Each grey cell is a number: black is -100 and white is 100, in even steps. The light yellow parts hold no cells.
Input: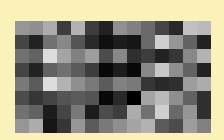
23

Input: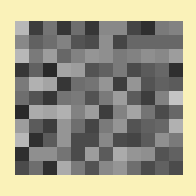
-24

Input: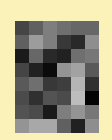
-74

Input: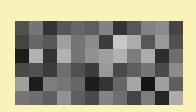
-71

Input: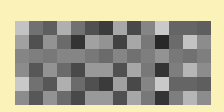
43

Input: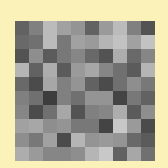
31

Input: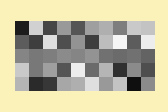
-88
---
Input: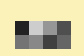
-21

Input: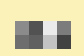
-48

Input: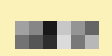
44

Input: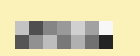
-72

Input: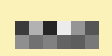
-5

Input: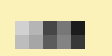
-56

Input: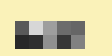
1

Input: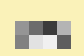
-26
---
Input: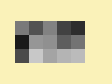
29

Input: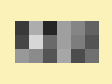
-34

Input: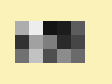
-39

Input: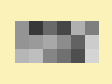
4

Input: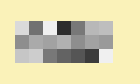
-6

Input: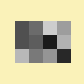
17

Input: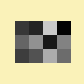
35

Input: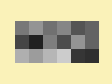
43
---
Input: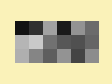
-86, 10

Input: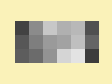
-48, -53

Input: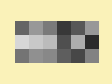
-21, 2

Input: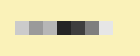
59, 80

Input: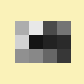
36, -57

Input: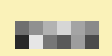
-13, -41
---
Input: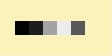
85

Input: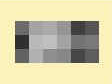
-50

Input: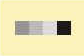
72

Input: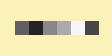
93

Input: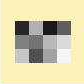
-80

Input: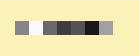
-81

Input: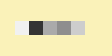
11
